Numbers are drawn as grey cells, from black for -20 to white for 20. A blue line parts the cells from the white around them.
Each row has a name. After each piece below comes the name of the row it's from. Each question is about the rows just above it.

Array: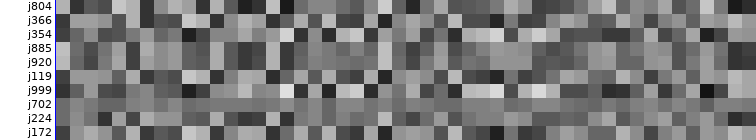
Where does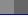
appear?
j172
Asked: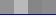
j999
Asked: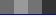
j885
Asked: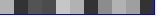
j366
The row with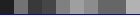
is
j172

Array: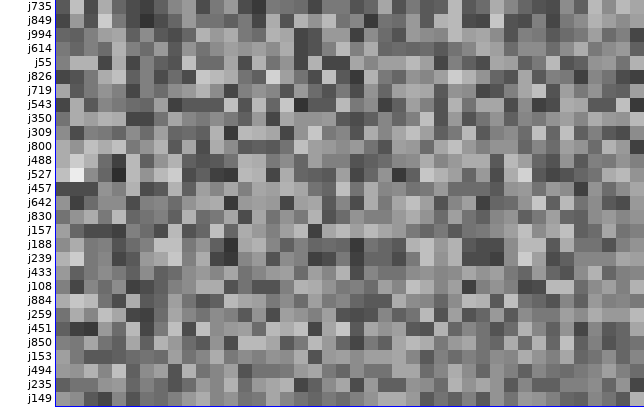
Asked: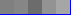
j642
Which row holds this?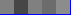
j719
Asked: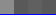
j800

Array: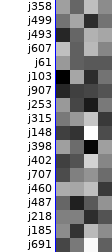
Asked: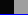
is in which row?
j398
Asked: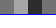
j499
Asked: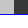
j315
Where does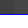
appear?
j907
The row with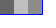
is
j358

